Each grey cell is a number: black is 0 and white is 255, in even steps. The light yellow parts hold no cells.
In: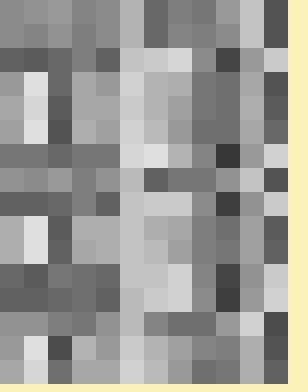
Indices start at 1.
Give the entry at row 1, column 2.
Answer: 145
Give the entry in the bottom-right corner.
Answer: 97
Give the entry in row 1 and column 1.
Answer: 138
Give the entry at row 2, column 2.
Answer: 132
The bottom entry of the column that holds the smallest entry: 118
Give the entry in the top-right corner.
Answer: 83
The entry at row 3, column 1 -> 97
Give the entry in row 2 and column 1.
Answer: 138
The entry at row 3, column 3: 104
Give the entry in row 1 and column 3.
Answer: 152
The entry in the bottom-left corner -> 166
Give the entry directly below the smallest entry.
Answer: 145
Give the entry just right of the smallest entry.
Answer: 152
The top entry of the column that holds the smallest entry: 152

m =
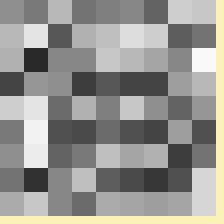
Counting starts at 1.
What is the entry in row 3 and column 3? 135
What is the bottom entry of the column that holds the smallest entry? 199
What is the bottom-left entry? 171
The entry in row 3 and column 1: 177
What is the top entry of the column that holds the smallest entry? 121
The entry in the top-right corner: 199
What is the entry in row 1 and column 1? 143
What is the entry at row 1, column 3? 184
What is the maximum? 249
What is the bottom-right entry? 214
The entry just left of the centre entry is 177
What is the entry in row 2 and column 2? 228
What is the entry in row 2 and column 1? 184
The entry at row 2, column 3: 87
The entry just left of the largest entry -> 135
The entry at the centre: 127
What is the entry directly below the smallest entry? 150
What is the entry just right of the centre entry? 199
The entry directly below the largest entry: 184
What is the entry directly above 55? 177
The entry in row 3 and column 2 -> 41
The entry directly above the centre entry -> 87

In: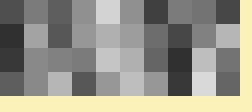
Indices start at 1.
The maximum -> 217
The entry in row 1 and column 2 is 123
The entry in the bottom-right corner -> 101
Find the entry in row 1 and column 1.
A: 79
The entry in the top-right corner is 71
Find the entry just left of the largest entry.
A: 56
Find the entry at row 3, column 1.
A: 56
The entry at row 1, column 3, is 94
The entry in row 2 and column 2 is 163
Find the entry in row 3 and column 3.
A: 129

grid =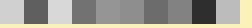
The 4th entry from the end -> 108
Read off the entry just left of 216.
95
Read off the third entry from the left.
216
